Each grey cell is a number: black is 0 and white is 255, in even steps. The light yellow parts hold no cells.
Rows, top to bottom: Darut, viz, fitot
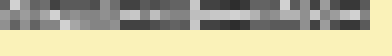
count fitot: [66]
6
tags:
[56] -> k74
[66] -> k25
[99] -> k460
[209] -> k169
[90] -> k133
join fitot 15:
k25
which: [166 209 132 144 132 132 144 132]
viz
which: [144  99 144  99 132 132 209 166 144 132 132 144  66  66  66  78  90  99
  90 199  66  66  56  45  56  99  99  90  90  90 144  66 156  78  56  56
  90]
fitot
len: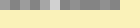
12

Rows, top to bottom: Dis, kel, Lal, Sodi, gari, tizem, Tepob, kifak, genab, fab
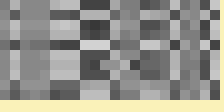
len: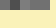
5
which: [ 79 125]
gari
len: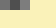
3
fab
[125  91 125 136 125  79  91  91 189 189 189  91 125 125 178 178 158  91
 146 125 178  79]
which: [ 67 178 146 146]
Lal

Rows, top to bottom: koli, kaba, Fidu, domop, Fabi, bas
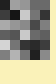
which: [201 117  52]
kaba
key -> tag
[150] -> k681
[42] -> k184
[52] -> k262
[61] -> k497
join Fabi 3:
k262
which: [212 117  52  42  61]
Fabi
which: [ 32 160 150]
koli

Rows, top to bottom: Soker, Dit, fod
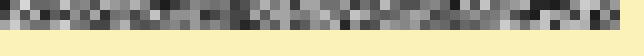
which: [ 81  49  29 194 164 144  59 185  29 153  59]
Dit
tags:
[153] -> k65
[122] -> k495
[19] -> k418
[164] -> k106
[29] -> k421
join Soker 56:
k421
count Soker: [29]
4
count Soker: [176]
5
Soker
[ 29 122 214 103 103 112 194 122 134  81 176 153 134 176 134  59  29  59
  92 134 122 112 122  59  81 122 176 122 164  59 164 164 112 112 153  59
 112  81 185 112  81  81 122 134 103  29 176  81 194 103 134 153 176  39
  39  29  59 144 203 185 103 153]
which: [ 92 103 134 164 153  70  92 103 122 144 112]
Dit

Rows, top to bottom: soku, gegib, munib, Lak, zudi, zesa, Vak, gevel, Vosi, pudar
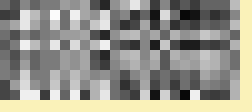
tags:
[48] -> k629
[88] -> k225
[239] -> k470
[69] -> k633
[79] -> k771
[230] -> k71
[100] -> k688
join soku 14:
k71
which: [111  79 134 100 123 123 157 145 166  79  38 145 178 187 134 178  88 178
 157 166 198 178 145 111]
zesa
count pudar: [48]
0
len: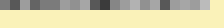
21
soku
[111  79 134 100 123 123 157 145 166  79  38 145 178 230 166  59 134  59
  88  59 100 100 100 187]
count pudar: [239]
5

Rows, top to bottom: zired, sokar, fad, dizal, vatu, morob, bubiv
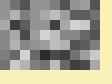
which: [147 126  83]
zired
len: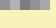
5
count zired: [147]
4
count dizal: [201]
0

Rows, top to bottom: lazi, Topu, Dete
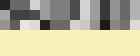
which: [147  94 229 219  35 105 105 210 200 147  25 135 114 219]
Dete
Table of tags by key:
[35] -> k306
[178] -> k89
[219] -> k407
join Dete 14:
k407
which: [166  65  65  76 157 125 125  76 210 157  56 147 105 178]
Topu
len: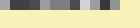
12

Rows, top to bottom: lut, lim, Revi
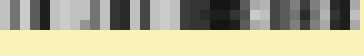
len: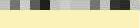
14
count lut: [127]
2

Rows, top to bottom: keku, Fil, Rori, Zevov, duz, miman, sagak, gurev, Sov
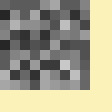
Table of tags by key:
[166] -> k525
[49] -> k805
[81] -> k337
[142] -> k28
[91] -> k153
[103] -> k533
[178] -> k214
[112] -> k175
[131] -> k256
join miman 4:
k153
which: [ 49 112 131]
Zevov
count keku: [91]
5
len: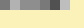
7
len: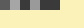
6
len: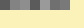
7

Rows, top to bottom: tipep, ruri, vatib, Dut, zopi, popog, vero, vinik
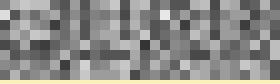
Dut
[129 179 147 199 190 129 108 147  84 147 168 168  84 138 199  84 108 129
 108 190 156  73 156 156 108  96 179  84]
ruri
[221  84 147 108 147 168  96 138  96 129 120 147  73 168 120 108 231 108
 156  96 129  84 129 156 156  73 120 129]
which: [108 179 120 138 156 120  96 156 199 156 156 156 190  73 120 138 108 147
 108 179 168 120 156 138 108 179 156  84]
vinik
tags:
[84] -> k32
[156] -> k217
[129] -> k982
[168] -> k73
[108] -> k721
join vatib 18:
k73
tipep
[129 179 199 190 190 108  84 156  84 147 168 199  84 179 190  96 129  84
  84 179 190  73 179 168  84  96 179  96]
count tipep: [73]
1

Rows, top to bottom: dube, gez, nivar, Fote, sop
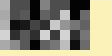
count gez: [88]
1
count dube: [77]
4
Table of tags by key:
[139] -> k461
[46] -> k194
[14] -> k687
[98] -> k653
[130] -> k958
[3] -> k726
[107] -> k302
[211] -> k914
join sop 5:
k653
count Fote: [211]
3
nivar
[178  14  24  68  46 201 148 118  98]
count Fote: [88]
1
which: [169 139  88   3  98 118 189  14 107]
sop

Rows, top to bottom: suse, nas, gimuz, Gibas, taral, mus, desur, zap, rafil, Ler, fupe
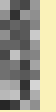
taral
[100 100  80 152]
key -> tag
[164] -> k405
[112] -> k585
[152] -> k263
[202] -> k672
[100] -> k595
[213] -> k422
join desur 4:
k405
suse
[184  89  71 152]
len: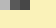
3

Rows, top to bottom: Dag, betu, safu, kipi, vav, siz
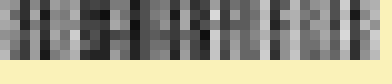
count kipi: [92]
3
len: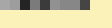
9
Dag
[157 145  48 135  59 157 135 157  59  69  59 123 123  25  80 112 123  59
 135  48  69 157  69 112  92 123 196  59  92 185 102 145 157  80 205  59
 167 176]

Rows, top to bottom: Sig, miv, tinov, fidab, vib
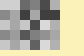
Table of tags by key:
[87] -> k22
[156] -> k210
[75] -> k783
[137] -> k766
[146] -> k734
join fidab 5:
k734
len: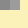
2
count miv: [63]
3

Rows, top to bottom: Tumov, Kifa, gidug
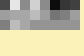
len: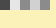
5
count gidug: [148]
5
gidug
[127 188 167 148 148 148 148 148]
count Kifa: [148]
0

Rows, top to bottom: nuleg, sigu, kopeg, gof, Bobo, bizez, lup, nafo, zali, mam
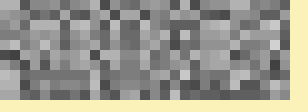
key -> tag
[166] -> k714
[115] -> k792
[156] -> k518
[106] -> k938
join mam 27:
k938
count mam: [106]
4

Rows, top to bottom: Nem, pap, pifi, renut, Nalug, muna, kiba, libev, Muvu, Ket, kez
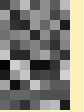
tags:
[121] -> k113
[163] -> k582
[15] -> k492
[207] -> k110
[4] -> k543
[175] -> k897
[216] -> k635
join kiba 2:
k110
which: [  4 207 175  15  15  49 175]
kiba
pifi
[121  49  39 152 102 152  27]
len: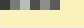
6
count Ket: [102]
2

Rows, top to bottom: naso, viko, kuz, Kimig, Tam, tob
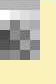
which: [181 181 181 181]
naso
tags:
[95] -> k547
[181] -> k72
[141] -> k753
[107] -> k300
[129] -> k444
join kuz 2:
k444
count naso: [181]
4
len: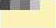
4
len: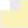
2
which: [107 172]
tob
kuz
[181 129 181 172]

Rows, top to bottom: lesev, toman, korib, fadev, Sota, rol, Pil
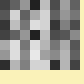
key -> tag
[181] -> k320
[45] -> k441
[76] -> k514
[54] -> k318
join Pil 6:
k441
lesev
[ 66  97 150  33 190  76 160  97]
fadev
[ 66  97 150  33 190  76  86 138]
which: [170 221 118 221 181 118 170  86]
Sota
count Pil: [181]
2
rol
[150 221 138 232 160 138 181  97]

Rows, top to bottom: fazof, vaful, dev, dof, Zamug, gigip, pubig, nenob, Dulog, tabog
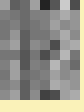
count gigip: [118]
5
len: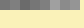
8
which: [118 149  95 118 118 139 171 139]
dof
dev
[118 127 107 118 127 160 139 149]

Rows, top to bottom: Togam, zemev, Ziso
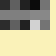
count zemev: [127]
3
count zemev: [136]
2

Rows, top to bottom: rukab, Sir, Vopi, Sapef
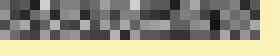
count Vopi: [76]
3
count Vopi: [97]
6

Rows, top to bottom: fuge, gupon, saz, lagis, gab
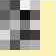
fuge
[115  72 239 198]
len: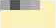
4

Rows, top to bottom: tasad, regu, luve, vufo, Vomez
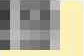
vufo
[130 186 166 154 142 176]
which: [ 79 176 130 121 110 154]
luve

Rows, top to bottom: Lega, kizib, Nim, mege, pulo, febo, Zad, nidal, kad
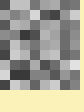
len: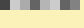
8
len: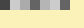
7

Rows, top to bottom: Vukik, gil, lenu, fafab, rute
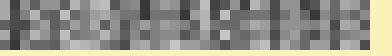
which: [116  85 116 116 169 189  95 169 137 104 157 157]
rute
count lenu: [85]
2
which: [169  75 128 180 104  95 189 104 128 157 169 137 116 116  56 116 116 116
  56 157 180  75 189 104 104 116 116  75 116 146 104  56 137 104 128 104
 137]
gil
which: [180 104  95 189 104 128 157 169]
gil
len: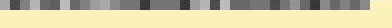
37
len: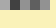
5
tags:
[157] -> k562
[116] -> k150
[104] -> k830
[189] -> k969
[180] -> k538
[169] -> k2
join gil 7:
k969

